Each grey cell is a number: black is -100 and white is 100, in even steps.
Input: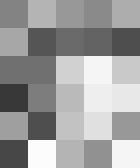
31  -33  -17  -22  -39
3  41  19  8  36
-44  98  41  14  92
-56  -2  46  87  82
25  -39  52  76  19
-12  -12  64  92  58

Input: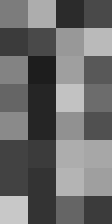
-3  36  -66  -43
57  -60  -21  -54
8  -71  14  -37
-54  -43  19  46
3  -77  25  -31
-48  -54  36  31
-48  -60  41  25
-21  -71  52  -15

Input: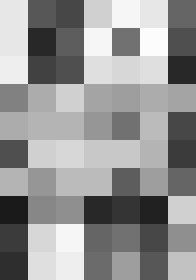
81  -32  -44  63  93  81  -21
87  -49  -38  75  69  75  -69
81  -69  -27  93  -11  98  -38
-80  6  12  -69  -59  -74  63
35  41  41  18  -11  47  -44
41  18  47  47  -27  24  -21
1  35  63  29  24  35  29
-38  63  69  57  57  41  -54
-64  75  87  -16  24  -32  52
-54  69  93  -21  -11  -44  12

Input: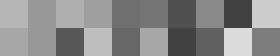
31  19  -31  49  -19  31  -49  -25  72  -3
43  19  37  25  -13  -8  -37  8  -49  61

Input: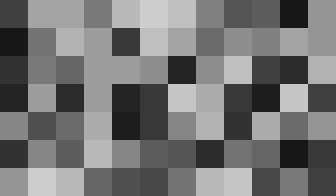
-72  23  -66  23  -72  -56  55  35  -56  -77  55  -50
-61  5  -27  45  5  -27  -33  -66  -10  -21  -82  -56
-61  -5  -21  23  23  11  -72  11  50  -50  -66  40
5  -38  -16  35  -77  -56  5  40  -61  35  -16  17
-50  29  29  -5  45  61  50  0  -33  -27  -82  17
-82  -10  40  23  -56  50  29  -16  11  0  29  17
17  61  45  -21  -38  -44  -10  45  55  -44  -5  -50

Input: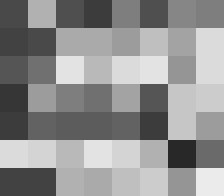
-43  39  -38  -53  -1  -38  5  -1
-53  -23  -28  -28  -23  -53  55  22
-58  22  -1  -12  28  -33  55  60
-48  -43  33  33  22  50  28  72
-48  -48  39  33  50  60  17  84
72  66  45  78  66  39  -69  -17
-33  -12  78  45  72  78  17  72
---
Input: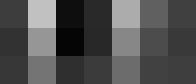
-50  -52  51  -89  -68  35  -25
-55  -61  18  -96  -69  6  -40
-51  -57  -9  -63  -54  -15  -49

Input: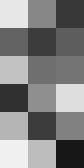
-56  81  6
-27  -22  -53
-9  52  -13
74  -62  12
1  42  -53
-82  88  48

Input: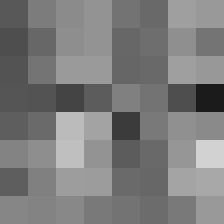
20  -31  -3  9  15  -10  -18  25
-9  -39  -19  11  15  -19  -14  12
19  -35  -9  21  21  -20  -18  25
-79  -33  -35  -47  -28  0  -10  -39
8  -26  -17  47  28  -54  -5  13
65  3  11  50  15  -28  -18  18
32  -26  0  23  22  -17  -19  29
20  5  3  7  -5  -10  -15  -5

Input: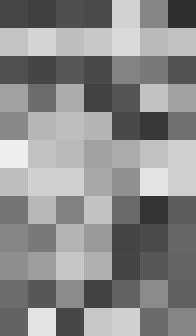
-64  -45  -49  -38  -41  65  5
51  53  66  49  57  71  45
-35  -37  -46  -32  -43  3  -6
26  26  -15  35  -48  -34  52
-12  7  43  49  41  -43  -56
63  87  52  45  26  34  51
62  49  63  63  32  13  78
-28  -8  44  1  52  -17  -59
-20  5  -5  41  21  -47  -41
-21  11  24  55  38  -46  -32
-25  -15  -32  9  -48  -23  9
4  -22  78  -44  56  63  -16

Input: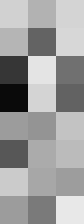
66  64  40
69  42  -22
-12  -58  79
-23  -92  66
53  22  16
47  -32  34
23  59  31
82  22  -4

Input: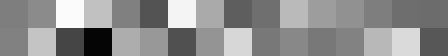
-15  -1  9  97  51  0  -35  91  33  -26  -13  46  23  14  -1  -14
-32  1  54  -46  -96  36  19  -37  16  69  -6  7  -6  2  44  71
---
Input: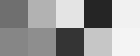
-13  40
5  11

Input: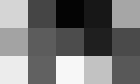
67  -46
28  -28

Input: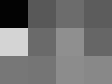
-98  -31
66  -17

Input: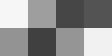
93  24
15  -50

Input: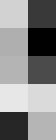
65  -55
37  -99

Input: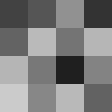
-48  -33
-22  46
